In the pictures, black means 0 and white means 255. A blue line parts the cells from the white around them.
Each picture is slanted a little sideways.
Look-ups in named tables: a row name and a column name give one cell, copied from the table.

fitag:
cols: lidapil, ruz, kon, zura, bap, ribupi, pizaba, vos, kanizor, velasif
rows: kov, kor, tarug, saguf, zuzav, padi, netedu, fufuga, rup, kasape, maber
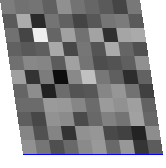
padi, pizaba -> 119
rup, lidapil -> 94
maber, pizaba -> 105
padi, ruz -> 51
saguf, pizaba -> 84
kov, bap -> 144
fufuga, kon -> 154
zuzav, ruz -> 136
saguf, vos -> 170
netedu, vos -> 150
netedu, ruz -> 141
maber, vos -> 152
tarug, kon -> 239
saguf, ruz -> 88
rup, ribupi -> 104
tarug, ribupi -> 113

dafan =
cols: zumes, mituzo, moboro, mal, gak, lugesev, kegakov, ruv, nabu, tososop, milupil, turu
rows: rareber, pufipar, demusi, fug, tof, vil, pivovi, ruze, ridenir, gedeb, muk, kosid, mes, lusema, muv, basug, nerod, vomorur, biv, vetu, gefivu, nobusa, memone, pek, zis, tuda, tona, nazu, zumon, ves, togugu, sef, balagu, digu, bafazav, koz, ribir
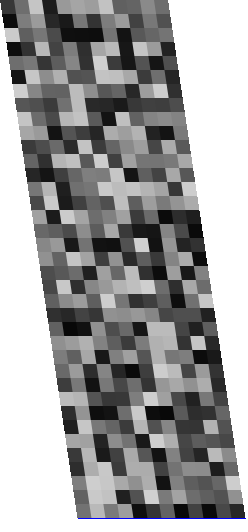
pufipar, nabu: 155
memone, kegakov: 152
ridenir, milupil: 139
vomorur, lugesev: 16
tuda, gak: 128
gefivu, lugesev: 179
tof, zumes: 110
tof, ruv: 59
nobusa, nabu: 94
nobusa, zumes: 96
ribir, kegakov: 99
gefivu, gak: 153
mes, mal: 102
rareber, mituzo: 110
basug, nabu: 107
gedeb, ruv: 158

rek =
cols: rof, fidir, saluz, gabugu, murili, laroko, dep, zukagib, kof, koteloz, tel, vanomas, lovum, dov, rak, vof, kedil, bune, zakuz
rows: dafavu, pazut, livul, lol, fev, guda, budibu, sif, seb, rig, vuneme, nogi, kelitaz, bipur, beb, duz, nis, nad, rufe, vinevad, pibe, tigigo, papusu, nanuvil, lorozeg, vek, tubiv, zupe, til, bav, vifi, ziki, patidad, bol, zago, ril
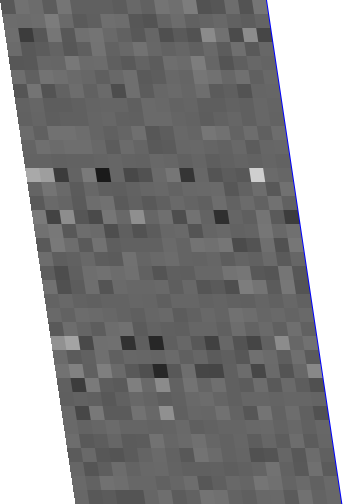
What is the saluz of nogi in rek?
97
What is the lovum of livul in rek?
90
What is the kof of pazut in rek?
109
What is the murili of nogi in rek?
98
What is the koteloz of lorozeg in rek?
103
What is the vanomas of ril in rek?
99
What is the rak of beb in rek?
98
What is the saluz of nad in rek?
109
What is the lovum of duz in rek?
99
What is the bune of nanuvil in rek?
111

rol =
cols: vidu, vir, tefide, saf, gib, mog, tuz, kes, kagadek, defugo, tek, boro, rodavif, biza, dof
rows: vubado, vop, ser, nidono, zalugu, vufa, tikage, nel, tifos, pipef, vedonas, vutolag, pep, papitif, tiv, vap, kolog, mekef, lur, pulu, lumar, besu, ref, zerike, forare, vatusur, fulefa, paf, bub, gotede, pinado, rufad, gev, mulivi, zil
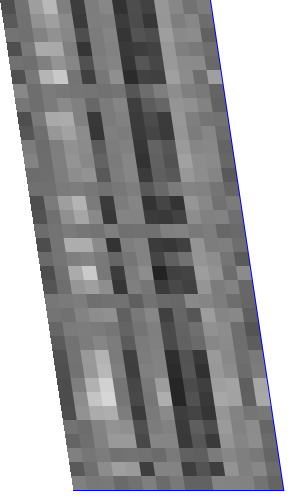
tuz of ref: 121
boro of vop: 150
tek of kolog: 130
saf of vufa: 200
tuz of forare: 123
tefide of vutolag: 127
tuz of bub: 118
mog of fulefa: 62
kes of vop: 127
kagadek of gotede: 61
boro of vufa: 160
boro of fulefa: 152
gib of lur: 121
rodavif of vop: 126
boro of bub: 167
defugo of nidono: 61
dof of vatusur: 122
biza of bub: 96
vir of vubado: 114
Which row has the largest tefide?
bub

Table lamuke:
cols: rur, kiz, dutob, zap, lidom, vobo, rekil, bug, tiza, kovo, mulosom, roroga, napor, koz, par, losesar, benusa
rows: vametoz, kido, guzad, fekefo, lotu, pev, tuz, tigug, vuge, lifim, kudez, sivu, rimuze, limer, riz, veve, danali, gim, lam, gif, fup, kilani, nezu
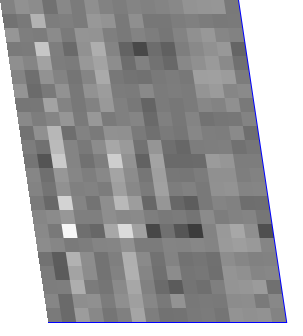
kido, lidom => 127
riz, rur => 122
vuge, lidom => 122
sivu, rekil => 206
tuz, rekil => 156
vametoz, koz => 147
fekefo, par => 145
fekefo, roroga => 96
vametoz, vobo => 123
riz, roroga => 93
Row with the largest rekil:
danali

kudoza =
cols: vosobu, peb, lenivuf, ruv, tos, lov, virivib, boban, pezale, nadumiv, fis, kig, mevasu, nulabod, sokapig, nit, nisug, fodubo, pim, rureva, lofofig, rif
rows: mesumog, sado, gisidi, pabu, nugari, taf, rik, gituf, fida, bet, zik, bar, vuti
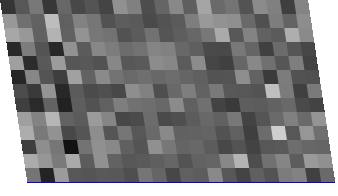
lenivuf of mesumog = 120
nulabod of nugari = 140
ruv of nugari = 156
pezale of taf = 105
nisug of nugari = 102
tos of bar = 92
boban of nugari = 135
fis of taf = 104
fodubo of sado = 105
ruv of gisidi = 179
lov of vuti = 89

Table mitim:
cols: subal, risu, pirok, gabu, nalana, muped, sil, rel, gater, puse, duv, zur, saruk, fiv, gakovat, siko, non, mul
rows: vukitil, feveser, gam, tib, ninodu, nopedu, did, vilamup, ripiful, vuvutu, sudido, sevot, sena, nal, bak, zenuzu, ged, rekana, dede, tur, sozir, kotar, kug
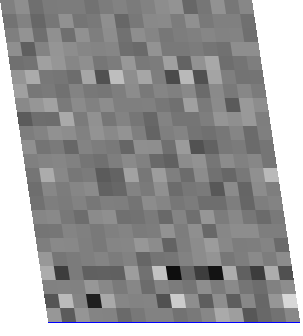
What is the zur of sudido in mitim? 155
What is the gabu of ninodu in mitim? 150
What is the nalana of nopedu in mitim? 109
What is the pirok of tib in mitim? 131
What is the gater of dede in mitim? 116
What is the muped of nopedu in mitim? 166
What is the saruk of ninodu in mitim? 99
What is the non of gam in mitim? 131
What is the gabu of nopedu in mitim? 118
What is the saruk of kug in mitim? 170
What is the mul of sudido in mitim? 117
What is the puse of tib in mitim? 106
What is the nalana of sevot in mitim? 117
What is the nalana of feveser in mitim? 145
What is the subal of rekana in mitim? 126
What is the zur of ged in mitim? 143
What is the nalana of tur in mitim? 97
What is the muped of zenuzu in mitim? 143
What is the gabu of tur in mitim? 96
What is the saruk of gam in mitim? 125

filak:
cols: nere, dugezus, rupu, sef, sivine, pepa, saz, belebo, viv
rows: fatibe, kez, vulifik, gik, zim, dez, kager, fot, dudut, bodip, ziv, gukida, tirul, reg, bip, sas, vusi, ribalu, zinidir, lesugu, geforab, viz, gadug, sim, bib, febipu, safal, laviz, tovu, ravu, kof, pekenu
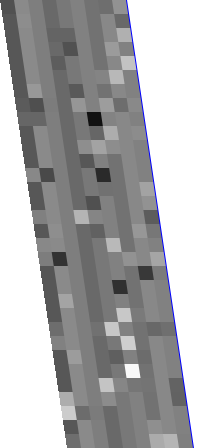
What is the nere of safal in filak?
87
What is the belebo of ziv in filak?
136
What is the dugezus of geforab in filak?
138
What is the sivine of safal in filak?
120
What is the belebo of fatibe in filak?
110
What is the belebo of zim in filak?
136
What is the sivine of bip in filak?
80
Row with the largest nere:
ravu

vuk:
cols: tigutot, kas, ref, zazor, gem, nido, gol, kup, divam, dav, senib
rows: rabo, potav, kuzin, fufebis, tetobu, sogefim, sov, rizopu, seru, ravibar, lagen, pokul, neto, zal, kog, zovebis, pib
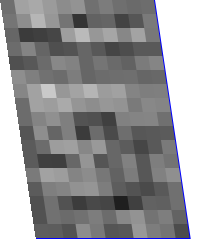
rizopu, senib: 133
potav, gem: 116
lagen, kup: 92
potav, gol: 98
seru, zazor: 127
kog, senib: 112

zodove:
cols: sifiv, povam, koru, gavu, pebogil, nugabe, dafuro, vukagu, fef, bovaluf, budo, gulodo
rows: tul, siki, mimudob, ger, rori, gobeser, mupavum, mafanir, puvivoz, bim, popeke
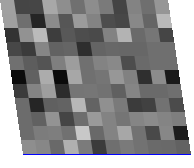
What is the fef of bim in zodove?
114
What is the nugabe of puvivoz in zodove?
154
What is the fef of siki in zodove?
71
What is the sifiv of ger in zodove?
71
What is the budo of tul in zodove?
111
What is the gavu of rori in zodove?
127
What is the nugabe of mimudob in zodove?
77
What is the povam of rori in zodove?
93
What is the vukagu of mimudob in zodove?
130
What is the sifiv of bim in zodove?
108
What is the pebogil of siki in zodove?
86
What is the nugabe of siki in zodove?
155
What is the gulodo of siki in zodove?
185
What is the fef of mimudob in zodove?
179
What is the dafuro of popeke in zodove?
111

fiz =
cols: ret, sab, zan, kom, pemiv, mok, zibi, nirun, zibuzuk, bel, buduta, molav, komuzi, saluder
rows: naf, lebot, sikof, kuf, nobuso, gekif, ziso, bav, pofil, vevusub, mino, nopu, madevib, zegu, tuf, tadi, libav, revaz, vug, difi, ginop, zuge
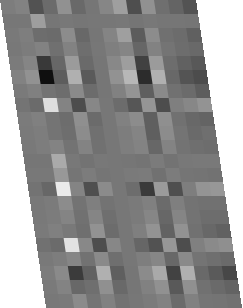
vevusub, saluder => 111
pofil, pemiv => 143
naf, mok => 105
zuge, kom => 116
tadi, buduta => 133
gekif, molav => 104
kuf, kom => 112
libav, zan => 121
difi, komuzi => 90
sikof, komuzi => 108

